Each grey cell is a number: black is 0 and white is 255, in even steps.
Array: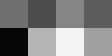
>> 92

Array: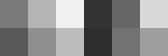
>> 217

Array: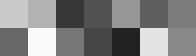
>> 124

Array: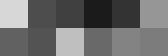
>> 150

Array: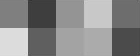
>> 109

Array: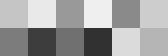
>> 205

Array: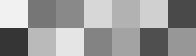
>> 73

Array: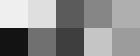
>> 175
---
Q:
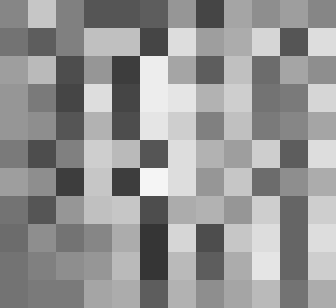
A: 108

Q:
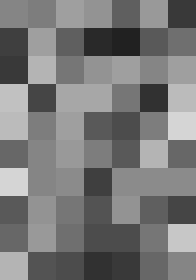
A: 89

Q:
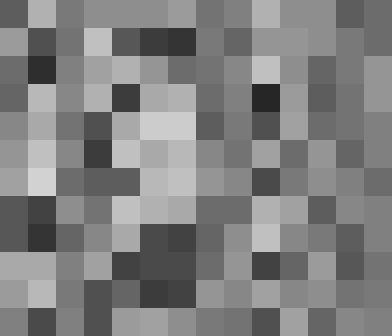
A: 169

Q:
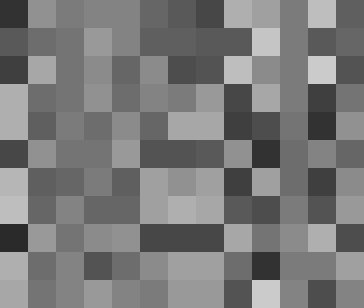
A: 42

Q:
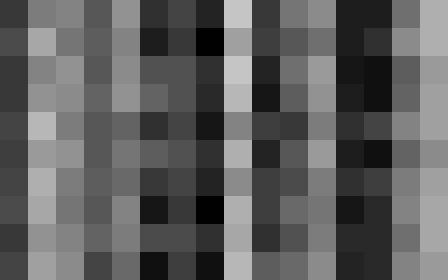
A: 75
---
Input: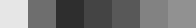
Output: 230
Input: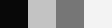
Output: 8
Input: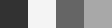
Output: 50
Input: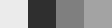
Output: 235
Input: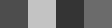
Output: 77
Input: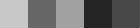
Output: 199
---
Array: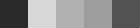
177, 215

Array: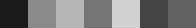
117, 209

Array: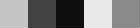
15, 233

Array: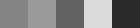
98, 218

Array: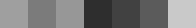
46, 201

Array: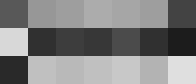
55, 223

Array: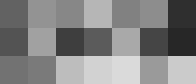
91, 218
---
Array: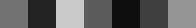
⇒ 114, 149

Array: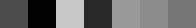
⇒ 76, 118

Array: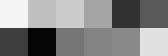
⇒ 244, 224

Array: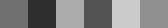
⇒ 112, 143

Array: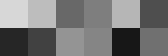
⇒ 215, 112

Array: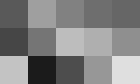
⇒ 89, 223

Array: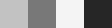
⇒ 194, 38

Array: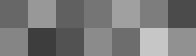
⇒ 103, 145
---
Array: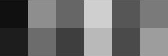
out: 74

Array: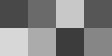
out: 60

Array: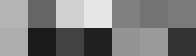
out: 154

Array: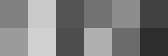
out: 107

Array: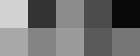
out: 90

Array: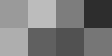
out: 81

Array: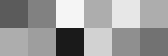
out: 143

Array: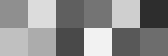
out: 88
